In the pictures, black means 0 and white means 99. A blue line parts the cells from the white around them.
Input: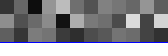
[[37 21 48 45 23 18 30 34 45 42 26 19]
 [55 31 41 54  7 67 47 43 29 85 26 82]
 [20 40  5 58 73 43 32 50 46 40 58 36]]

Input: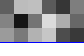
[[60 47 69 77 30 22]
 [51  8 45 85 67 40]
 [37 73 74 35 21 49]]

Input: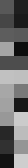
[[ 7 80]
 [19 58]
 [15 73]
 [59 79]
 [63  9]
 [65 47]
 [75 74]
 [30 30]
 [64  5]
 [36 35]
 [27 10]
 [34 12]]

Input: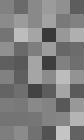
[[49 54 44 32 76 38]
 [45 45 46 51 52 70]
 [48 47 53 51 34 59]
 [39 43 26 36 64 35]
 [50 37 64 54 73 57]
 [37 34 64 24 50 43]
 [56 41 49 61 40 42]
 [45 73 64 22 59 68]
 [54 60 53 63 47 50]
 [50 41 53 60 56 36]]

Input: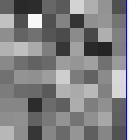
[[71 55 21 52 41 58 37 52 32]
 [55 56 38 47 57 45 56 65 37]
 [52 52 17 42 37 67 49 56 38]
 [48 42 41 35 69 66 72 50 83]
 [44 57 56 61 80 48 38 54 84]
 [53 43 38 41 61 58 62 44 60]
 [69 74 66 49 21 63 16 14 49]
 [55 39 44 33 29 54 28 68 50]
 [75 31 96 31 51 20 56 58 45]
 [38 16 17 40 35 82 68 57 31]]

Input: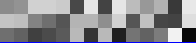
[[43 38 25 29 35 72 20 72 12 45 38 48 94  4]
 [76 74 51 43 33 70 70 55 81 33 75 27 26 86]
 [54 57 81 81 79 28 89 26 89 73 59 69 22 90]]

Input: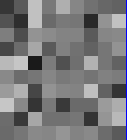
[[41 46 53 52 58 51 53 42 35]
 [42 22 65 44 44 46 20 58 72]
 [77 53 20 47 22 41 41 60 67]
 [60 69 27 57 52 51 74 38 20]
 [53 42 46 52 47 49 45 50 48]
 [72 77 10 48 31 43 69 46 38]
 [27 42 65 35 50 44 38 46 57]
 [49 30 57 54 51 51 35 52 53]
 [32 18 75 41 47 46 16 57 75]
 [21 35 75 47 68 52 44 40 38]]
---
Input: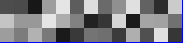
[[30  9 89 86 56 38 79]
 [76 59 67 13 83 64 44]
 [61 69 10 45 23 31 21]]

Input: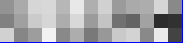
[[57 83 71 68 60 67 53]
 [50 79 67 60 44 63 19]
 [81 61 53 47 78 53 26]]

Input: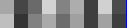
[[65 41 51 24 29]
 [74 50 42 24 24]]

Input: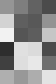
[[58 38]
 [82 34]
 [94 36]
 [18 85]
 [25 90]
 [68 67]]

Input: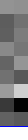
[[57]
 [36]
 [37]
 [53]
 [39]
 [44]
 [60]
 [22]
 [38]]

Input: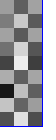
[[61 63]
 [48 35]
 [63 63]
 [44 33]
 [26 24]
 [67 64]
 [ 9 37]
 [76 61]
 [31 30]]

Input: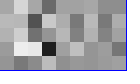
[[65 65 63 65 55]
 [72 32 67 72 67]
 [69 44 71 69 63]
 [60 90 62 58 46]
 [58 54 56 58 62]]
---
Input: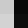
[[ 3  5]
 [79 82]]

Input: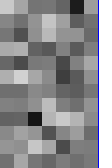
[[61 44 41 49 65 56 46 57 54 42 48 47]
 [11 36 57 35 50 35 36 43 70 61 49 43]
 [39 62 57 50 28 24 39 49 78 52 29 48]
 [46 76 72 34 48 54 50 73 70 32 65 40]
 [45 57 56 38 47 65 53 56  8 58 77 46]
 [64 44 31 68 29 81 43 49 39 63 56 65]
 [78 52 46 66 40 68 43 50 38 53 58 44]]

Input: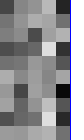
[[14 44 69 19 33 64  3 33 16 44]
 [72 64 62 86 54 52 55 74 86 69]
 [57 67 29 40 59 61 62 57 44 66]
 [52 57 54 35 46 53 27 39 40 59]
 [27 45 49 30 44 67 59 63 31 60]]

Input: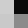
[[ 4 54]
 [80 78]]

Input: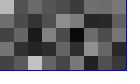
[[47 37 46 16 22]
 [42 16 30 40 31]
 [43 15 42 56 13]
 [23 48  4 18 47]
 [30 55 29 39 27]
 [33 31 50 17 39]
 [41 20 10 14 75]
 [32 29 39 19 35]
 [72 43 26 45 26]]

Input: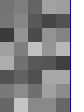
[[61 32 51 71 25 65 54 40]
 [63 27 57 58 33 65 62 53]
 [39 34 29 75 34 31 43 53]
 [49 52 57 49 44 38 54 76]
 [45 46 23 62 67 32 47 40]]
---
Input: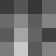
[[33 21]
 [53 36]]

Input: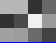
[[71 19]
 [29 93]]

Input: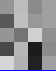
[[73 54]
 [74 59]]

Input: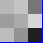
[[76 46]
 [66 83]]

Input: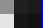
[[12 10]
 [ 9  7]]

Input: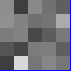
[[24 53]
 [51 44]]
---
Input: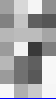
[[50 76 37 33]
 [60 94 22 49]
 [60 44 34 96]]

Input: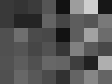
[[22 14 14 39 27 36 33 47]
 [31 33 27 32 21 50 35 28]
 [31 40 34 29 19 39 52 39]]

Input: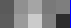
[[36 60 79 50 17]]

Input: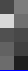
[[84 43]
 [38 25]]

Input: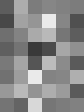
[[28 63 58 91 52 31]
 [37 45 22 29 65 56]
 [44 61 91 51 52 68]
 [45 39 84 46 48 50]]

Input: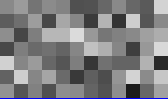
[[36 43 61 28 65 52 23 70 20 80 33 53]
 [28 49 41 44 39 52 75 68 52 24 59 84]
 [38 80 52 64 41 22 37 30 58 82 54 77]]
